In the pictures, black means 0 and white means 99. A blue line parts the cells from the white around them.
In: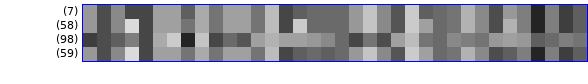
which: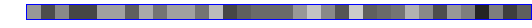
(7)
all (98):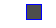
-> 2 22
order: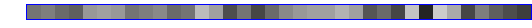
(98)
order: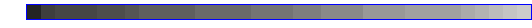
(7)
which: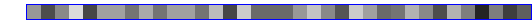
(58)
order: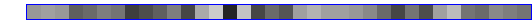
(98)
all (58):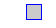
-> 16 24

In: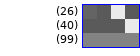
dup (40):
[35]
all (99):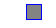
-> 1 2 3 4
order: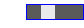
(40)
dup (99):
[51]
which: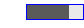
(40)
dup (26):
[35]

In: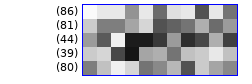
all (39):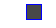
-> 3
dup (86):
[90]
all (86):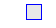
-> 2 3 5 8 10
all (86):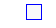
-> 1

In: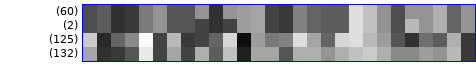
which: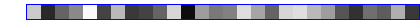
(125)
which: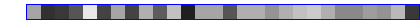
(132)

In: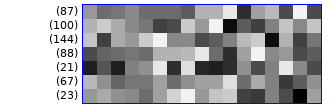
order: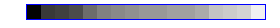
(23)
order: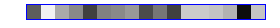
(100)
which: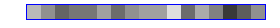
(67)
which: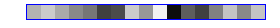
(100)
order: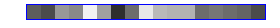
(88)

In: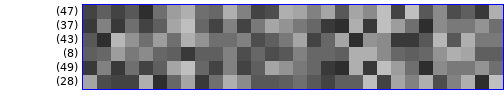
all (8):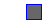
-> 2 6 13 17 18 23 25
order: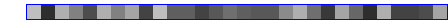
(28)
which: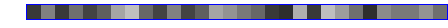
(49)
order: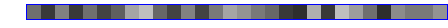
(37)
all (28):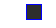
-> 6 29

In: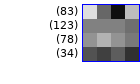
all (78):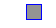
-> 1 3
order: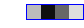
(83)
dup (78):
[57]
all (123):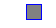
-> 1 2 3

